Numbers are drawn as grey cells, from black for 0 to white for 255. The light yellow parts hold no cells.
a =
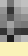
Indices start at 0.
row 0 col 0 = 184
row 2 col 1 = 87
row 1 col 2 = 152
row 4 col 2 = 57
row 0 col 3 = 192
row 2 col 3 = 144
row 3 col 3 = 119

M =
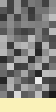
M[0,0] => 165
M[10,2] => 107
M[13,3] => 92
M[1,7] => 146
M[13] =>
[130, 72, 218, 92, 107, 190, 61, 26]
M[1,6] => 116
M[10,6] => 188
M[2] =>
[52, 135, 69, 126, 63, 103, 148, 190]
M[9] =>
[109, 200, 62, 66, 140, 177, 62, 119]
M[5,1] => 145
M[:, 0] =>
[165, 85, 52, 113, 87, 181, 172, 182, 43, 109, 106, 39, 100, 130]
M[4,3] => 64
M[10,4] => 90
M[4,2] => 80
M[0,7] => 137
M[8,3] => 173
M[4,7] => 186
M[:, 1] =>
[66, 65, 135, 140, 129, 145, 58, 135, 86, 200, 74, 171, 178, 72]
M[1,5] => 116
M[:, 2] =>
[147, 150, 69, 113, 80, 116, 171, 50, 168, 62, 107, 133, 91, 218]
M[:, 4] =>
[121, 57, 63, 130, 78, 188, 153, 179, 49, 140, 90, 72, 148, 107]
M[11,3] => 89
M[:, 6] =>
[65, 116, 148, 132, 77, 90, 179, 142, 171, 62, 188, 70, 172, 61]
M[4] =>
[87, 129, 80, 64, 78, 133, 77, 186]
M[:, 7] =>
[137, 146, 190, 97, 186, 75, 82, 183, 91, 119, 182, 62, 80, 26]

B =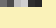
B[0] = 110
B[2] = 191
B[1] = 75

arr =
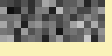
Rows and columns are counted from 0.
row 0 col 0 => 81
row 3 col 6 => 111
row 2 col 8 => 74
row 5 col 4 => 116
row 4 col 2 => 44
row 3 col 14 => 95
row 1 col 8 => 184
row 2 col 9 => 108
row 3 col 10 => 162
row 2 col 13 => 113
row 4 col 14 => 144
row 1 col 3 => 109
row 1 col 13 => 117
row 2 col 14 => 77
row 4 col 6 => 76
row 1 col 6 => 127
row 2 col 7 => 89
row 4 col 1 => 111
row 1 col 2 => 34
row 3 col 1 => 107
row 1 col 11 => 70
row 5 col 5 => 106
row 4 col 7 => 127
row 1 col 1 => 15
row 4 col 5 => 109

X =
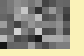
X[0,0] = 107
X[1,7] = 152
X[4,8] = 136
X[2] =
[101, 92, 166, 151, 144, 189, 79, 90, 125, 58]
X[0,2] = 142
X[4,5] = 200
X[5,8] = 169
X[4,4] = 100
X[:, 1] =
[122, 120, 92, 99, 97, 128, 99]
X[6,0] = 21
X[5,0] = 187
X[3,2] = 65
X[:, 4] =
[118, 105, 144, 149, 100, 54, 156]
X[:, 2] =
[142, 152, 166, 65, 210, 72, 102]
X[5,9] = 151
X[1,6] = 110
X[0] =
[107, 122, 142, 133, 118, 138, 66, 83, 104, 101]

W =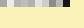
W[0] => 168
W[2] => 180

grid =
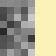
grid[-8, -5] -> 135
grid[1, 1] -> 97
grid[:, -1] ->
[152, 170, 202, 180, 134, 57, 140, 201]
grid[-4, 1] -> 139
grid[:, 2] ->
[134, 125, 174, 91, 112, 143, 113, 132]
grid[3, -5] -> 120
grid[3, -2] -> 174

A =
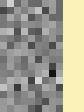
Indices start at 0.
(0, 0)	142
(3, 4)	139
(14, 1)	164
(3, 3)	144
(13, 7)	140
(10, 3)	131
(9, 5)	152
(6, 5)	130
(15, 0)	154
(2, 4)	87
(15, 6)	157
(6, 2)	142
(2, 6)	151
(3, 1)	130
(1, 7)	154
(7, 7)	134
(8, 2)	135
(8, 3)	106
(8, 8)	126
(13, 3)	136
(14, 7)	147
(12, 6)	168
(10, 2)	153
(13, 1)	147
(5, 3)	127
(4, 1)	188
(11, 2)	162
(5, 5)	106
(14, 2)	124
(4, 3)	184
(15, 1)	137
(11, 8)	204
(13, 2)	117
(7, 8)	137
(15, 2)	155
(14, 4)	132

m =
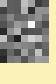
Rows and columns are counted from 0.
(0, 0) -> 182
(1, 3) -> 178
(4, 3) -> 71
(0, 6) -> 80
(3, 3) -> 141
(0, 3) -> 190
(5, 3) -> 171
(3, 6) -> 76
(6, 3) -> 133
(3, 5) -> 108
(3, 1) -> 109
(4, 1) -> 146
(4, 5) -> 84
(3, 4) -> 246
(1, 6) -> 143
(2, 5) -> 146
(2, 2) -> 100
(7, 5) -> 193
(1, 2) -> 90

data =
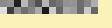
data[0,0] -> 138
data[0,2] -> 32
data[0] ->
[138, 146, 32, 184, 119, 82, 180, 104, 117, 146, 149, 109, 134, 173]
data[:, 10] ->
[149, 156]
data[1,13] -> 103
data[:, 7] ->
[104, 203]
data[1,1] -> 62
